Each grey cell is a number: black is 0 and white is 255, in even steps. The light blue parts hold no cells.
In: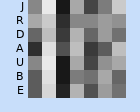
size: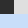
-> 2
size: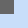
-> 1
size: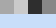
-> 4

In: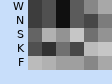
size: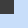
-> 1
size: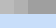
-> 4
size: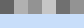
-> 6
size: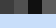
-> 4
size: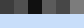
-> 6
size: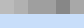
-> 6
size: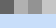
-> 4

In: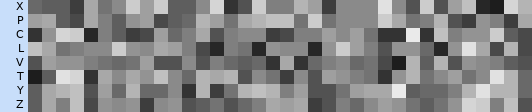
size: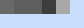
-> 5
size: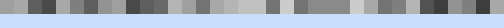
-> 36
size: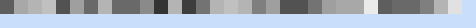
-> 33
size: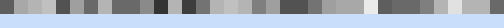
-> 36
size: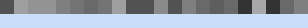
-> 22
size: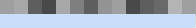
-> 14
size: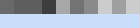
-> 10

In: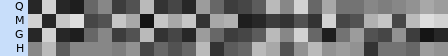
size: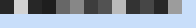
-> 13
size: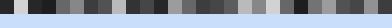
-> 28
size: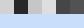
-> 6
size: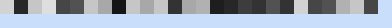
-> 27
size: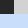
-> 2
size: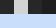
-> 4

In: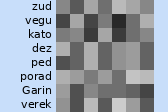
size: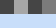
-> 4
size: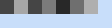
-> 7
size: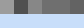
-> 6
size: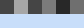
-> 6

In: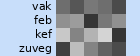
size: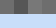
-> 4
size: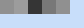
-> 5
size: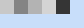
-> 5

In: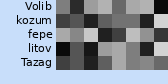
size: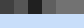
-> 6
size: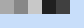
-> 5
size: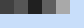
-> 5
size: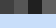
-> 4

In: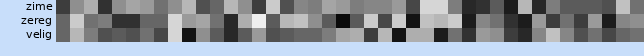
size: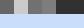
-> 6
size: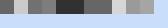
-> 11
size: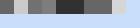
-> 9
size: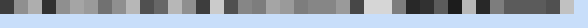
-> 41
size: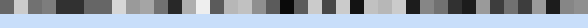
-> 42

